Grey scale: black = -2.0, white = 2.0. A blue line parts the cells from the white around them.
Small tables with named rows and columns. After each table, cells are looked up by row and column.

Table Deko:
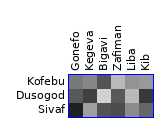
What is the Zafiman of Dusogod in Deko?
-0.6
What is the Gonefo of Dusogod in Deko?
-0.6
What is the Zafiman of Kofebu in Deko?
0.9
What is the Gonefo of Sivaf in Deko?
-1.5
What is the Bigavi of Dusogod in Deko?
1.3
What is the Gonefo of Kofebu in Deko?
-0.1
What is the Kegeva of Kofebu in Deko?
0.1
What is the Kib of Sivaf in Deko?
-0.4
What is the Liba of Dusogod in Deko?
0.9
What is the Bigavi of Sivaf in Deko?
-0.7
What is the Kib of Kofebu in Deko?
0.4
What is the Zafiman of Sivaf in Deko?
-0.8

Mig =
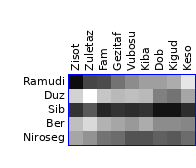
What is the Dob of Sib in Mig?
-1.7
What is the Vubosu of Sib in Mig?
-1.3
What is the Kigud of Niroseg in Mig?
-0.6
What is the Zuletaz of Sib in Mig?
-0.6
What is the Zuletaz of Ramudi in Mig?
-0.9
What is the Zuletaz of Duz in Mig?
2.0
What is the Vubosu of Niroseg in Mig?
-0.7
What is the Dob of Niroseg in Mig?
-0.5
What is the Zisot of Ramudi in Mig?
-1.8
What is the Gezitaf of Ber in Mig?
0.6
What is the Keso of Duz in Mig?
0.6
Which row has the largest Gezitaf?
Duz

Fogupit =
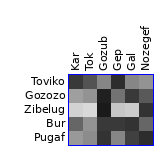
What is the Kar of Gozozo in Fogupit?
0.5
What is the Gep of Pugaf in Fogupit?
0.1
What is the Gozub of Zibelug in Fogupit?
-1.6
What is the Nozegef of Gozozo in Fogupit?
-0.6
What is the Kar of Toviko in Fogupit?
-1.1
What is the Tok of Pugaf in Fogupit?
0.2
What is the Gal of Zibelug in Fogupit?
1.2
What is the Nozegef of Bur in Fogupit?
-0.4
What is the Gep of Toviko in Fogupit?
-1.3
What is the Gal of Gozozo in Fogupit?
-1.1
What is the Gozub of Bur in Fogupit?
-1.1
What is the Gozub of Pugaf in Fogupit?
-1.2
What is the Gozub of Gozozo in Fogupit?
-1.5
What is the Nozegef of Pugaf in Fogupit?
-1.3
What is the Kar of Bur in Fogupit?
-0.4
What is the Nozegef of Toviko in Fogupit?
0.3
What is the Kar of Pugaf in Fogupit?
0.4
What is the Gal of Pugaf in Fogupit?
-1.0
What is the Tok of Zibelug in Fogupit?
1.4
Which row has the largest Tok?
Zibelug

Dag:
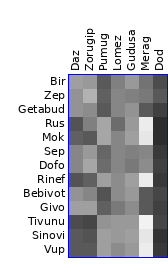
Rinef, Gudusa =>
0.5
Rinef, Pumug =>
0.5
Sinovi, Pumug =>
0.5
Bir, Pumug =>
-0.6
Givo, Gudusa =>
0.2
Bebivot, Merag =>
-0.6
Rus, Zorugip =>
0.0
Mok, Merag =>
1.6
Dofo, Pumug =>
-0.3

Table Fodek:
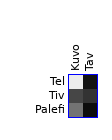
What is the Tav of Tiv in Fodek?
-1.2
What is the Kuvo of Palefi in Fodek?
-0.2
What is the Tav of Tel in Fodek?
-1.7
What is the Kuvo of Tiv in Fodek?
-0.9
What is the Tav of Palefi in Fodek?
-1.8
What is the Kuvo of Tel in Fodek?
1.7

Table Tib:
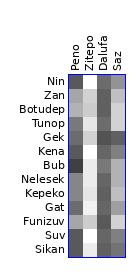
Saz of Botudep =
1.3
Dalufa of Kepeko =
-0.5
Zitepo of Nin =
2.0
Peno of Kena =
-0.6
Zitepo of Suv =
2.0
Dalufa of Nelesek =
-0.4
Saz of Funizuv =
1.3
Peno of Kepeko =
0.1
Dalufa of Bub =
-0.1
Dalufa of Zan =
-0.5
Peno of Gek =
-0.3
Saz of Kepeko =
1.0

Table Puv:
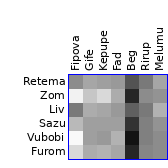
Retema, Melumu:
0.6
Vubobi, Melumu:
0.2
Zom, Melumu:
0.3
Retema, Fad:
0.4
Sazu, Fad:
0.5
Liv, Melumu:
0.8
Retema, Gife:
0.6

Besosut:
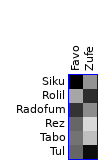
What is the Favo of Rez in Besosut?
-0.4
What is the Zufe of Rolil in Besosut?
-1.3
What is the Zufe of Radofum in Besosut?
0.2
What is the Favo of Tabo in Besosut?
-0.2
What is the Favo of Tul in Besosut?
-0.4
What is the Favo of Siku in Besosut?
-2.0
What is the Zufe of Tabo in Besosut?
1.0
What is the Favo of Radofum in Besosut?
-1.2
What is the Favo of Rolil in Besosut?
0.6
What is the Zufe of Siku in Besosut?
0.3
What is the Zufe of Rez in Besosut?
1.4
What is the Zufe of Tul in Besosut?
-1.8
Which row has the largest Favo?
Rolil

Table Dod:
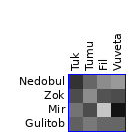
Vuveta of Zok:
-0.8
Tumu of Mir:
-0.8
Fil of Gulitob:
-0.4
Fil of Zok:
-0.7
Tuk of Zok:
-0.8
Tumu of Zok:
0.2
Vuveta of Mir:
-1.7
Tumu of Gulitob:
-0.1
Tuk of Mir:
-0.2
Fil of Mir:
1.1
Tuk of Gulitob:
-0.5
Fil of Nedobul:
0.2
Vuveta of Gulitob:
-0.4
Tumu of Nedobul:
-0.4

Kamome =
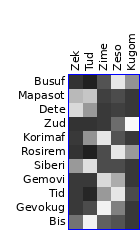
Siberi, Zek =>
0.4
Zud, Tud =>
-1.2
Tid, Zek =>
-1.1
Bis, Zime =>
-0.5
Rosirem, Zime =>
-0.8
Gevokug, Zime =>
1.8
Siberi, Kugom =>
-1.1
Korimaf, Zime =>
1.6
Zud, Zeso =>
-0.3
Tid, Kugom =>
-0.8
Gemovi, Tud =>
-1.1
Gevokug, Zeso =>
0.0
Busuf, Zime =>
-0.7
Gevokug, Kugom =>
-1.1
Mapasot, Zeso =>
-0.8
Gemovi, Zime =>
1.4
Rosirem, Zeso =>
1.6

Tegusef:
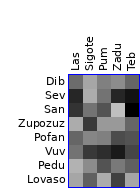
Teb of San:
-2.0
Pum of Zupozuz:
0.4
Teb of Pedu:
-0.5
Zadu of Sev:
-1.4
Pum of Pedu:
-0.7
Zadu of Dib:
0.2
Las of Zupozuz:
0.7
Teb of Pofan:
-0.7
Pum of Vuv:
-1.3
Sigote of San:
-0.2
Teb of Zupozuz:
-0.4
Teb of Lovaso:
0.6
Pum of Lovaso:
0.7
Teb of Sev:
-1.7
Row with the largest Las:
Pedu

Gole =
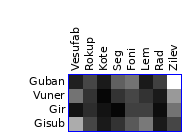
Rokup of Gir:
-1.3
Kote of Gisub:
-1.6
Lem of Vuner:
-1.2
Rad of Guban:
-1.0
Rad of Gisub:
-1.6
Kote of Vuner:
-1.9
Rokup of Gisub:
-0.9
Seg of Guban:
-0.5
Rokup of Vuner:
-1.2
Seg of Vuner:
-1.2
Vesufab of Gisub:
0.7
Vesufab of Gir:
-1.7
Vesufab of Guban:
-1.5
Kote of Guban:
-1.6
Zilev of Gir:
-0.2
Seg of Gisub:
-1.2
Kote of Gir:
-1.7
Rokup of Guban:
-0.9
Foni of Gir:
-1.0

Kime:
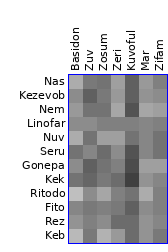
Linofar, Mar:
0.1
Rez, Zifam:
0.1
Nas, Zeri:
0.5
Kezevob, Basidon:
0.2
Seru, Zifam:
-0.2
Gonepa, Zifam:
0.5
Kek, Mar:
0.3
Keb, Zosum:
0.8
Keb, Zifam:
-0.1
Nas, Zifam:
0.0
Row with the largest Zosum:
Keb

